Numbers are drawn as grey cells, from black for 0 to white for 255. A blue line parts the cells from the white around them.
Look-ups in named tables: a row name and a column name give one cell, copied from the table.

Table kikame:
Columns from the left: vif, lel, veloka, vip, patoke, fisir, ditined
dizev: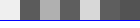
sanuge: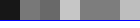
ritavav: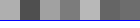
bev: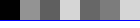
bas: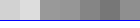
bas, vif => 210
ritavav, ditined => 109
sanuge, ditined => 190
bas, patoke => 133
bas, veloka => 153
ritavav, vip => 124

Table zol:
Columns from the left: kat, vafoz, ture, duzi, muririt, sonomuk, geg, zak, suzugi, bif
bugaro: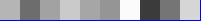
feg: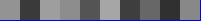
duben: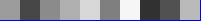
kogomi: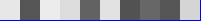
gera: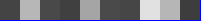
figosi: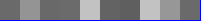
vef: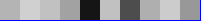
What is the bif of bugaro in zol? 214
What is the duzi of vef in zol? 162
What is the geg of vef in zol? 77
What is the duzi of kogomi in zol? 220
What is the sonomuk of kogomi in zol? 226
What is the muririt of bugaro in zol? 166
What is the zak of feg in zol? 103
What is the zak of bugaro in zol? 59
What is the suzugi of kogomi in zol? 86
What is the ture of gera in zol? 73

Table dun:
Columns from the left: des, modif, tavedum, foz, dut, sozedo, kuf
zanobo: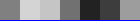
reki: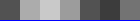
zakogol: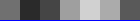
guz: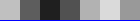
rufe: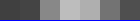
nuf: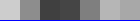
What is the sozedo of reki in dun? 60
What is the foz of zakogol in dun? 159
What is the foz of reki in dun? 156
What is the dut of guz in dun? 178
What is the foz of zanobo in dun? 113
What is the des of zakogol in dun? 112
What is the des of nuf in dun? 205
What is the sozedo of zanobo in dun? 61
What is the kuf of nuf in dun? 168
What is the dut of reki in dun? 82
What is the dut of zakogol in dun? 209
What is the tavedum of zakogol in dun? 69
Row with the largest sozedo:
guz

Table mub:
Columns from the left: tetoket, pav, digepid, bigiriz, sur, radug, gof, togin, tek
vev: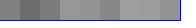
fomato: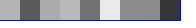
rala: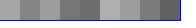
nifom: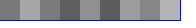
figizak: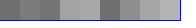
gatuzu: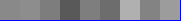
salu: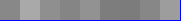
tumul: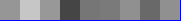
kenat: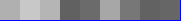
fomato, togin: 139
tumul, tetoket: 150
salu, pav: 169
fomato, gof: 140
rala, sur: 110
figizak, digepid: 116
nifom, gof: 156
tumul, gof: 144
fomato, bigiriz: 185
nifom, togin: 134
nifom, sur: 144
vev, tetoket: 129
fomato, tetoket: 180

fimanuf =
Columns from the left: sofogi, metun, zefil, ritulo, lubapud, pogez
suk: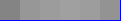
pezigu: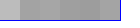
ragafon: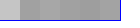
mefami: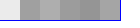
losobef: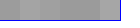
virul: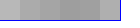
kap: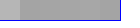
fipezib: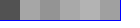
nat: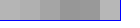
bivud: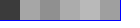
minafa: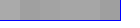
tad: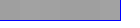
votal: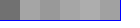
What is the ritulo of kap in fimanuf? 166
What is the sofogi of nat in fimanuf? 181
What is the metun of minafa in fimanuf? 160
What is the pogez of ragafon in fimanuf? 163
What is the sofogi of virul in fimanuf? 184
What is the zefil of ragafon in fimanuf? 167
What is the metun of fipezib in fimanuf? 166
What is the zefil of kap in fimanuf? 165
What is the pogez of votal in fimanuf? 161
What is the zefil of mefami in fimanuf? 174
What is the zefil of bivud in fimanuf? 144
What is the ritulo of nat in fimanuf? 151
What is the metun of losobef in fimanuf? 164
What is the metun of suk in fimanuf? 151
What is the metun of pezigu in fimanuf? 163
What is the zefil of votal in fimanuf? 153
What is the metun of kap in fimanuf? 164
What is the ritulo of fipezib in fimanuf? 169
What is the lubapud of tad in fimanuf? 159
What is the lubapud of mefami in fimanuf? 149

